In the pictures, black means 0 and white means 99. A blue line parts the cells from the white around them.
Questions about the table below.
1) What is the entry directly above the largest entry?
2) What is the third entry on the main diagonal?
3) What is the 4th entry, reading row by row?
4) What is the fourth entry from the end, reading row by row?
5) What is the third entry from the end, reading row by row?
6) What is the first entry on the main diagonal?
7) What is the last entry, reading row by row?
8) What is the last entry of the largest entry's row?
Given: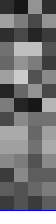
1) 57
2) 14
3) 18
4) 23
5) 32
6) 18
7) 36
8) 53
